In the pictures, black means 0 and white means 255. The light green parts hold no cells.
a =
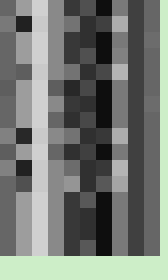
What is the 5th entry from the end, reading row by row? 88
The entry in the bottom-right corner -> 102
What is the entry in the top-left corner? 102
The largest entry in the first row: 208
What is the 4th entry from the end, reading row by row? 14
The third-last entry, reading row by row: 121
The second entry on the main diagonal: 33
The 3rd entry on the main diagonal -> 208
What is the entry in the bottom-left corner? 102
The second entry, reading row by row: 157
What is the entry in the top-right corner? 102
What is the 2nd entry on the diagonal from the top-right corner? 64

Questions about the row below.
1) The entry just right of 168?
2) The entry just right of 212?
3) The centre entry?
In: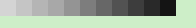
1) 148
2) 197
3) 125
